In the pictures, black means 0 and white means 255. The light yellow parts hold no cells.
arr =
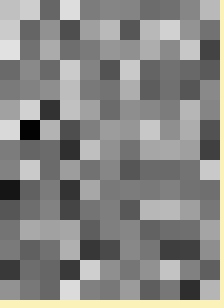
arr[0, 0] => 192
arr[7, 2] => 107
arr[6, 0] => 217
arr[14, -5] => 155
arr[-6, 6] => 124
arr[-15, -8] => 221
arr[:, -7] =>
[124, 159, 122, 131, 121, 161, 127, 191, 114, 167, 116, 94, 55, 207, 128]
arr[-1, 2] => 103
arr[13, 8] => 195
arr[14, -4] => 94
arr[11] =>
[116, 169, 161, 166, 94, 127, 134, 98, 109, 111, 164]
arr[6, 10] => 82
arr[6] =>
[217, 3, 179, 78, 127, 156, 150, 199, 143, 173, 82]
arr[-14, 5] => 185
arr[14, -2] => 46
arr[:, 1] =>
[206, 101, 113, 137, 130, 209, 3, 101, 202, 97, 110, 169, 96, 109, 120]
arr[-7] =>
[130, 202, 107, 157, 114, 134, 86, 106, 106, 115, 201]
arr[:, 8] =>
[112, 209, 138, 113, 112, 124, 143, 168, 106, 128, 185, 109, 62, 195, 119]
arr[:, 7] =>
[108, 184, 173, 100, 93, 135, 199, 166, 106, 121, 183, 98, 118, 145, 94]
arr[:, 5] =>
[133, 185, 150, 83, 115, 107, 156, 145, 134, 121, 126, 127, 74, 143, 120]
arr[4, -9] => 142
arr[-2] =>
[57, 109, 102, 57, 207, 143, 118, 145, 195, 129, 95]
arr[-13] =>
[225, 113, 171, 110, 122, 150, 144, 173, 138, 199, 67]
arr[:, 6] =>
[132, 86, 144, 201, 174, 142, 150, 114, 86, 124, 88, 134, 136, 118, 155]
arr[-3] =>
[122, 96, 113, 176, 55, 74, 136, 118, 62, 64, 142]
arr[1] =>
[203, 101, 145, 78, 159, 185, 86, 184, 209, 147, 114]
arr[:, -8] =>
[221, 78, 110, 203, 189, 193, 78, 47, 157, 51, 69, 166, 176, 57, 219]

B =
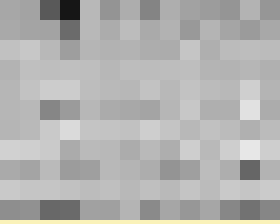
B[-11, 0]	167
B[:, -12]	[89, 163, 184, 190, 204, 134, 201, 202, 186, 197, 104]
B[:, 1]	[163, 164, 199, 191, 194, 184, 185, 207, 164, 197, 145]
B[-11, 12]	179
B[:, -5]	[162, 153, 197, 190, 194, 199, 184, 206, 159, 196, 151]
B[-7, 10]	187
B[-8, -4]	180
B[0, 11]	149
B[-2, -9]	191
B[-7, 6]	183
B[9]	[201, 197, 197, 193, 188, 191, 184, 191, 185, 196, 187, 201, 197, 203]
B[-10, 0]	169
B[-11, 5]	148
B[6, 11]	187
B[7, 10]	185
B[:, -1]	[150, 168, 187, 176, 180, 172, 187, 206, 179, 203, 134]
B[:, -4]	[156, 180, 175, 180, 187, 175, 193, 185, 188, 187, 166]
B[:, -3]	[149, 165, 187, 179, 184, 175, 187, 206, 174, 201, 135]
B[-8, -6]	189
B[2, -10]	181
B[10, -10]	161
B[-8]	[179, 191, 190, 191, 190, 183, 189, 188, 189, 190, 180, 179, 182, 176]
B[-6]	[182, 184, 134, 155, 183, 171, 168, 164, 182, 199, 175, 175, 225, 172]
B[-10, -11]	107
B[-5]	[181, 185, 201, 218, 196, 195, 193, 206, 196, 184, 193, 187, 176, 187]
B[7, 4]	186
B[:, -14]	[167, 169, 193, 179, 182, 182, 181, 209, 170, 201, 142]
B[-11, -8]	173
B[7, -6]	174
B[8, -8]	180

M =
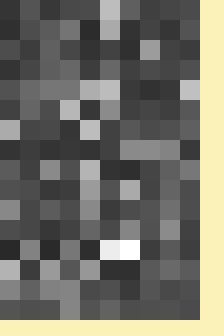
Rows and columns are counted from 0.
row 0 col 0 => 53
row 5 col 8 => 63
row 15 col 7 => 79
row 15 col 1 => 79
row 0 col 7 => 64
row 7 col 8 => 131
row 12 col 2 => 42
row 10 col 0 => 136
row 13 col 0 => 179
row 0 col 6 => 95
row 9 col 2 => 57
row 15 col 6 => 77
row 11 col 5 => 73
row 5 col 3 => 183
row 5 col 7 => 69
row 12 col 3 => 119
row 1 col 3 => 116
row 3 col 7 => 75
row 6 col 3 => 54
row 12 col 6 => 255
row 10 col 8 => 111
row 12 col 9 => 62
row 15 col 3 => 133
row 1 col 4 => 44
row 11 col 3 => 66
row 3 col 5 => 103
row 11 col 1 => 71
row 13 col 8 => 105
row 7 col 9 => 57
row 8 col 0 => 91
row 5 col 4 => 55
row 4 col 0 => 82
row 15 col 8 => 80
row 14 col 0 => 131
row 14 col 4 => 74
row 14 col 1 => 97
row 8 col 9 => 119

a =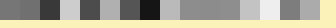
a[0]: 118
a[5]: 176
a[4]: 76
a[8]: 186
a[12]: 195

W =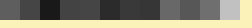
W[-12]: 94
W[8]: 104
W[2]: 25

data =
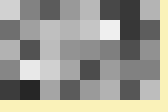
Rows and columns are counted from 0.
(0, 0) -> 209
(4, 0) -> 60
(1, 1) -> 160
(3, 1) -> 232
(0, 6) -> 56
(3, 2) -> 208
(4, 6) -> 86
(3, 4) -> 76
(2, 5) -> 127
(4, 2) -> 165
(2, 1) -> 82

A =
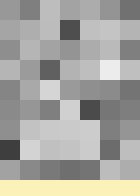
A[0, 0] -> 152
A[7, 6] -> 190
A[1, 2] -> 188
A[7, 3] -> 195
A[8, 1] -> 137
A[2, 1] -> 181
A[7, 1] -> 211
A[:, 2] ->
[189, 188, 163, 96, 213, 127, 201, 192, 121]
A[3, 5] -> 236
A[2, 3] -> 148
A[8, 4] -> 116
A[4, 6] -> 116
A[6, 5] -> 127
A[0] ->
[152, 127, 189, 163, 172, 148, 113]
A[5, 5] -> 118
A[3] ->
[181, 155, 96, 179, 190, 236, 191]
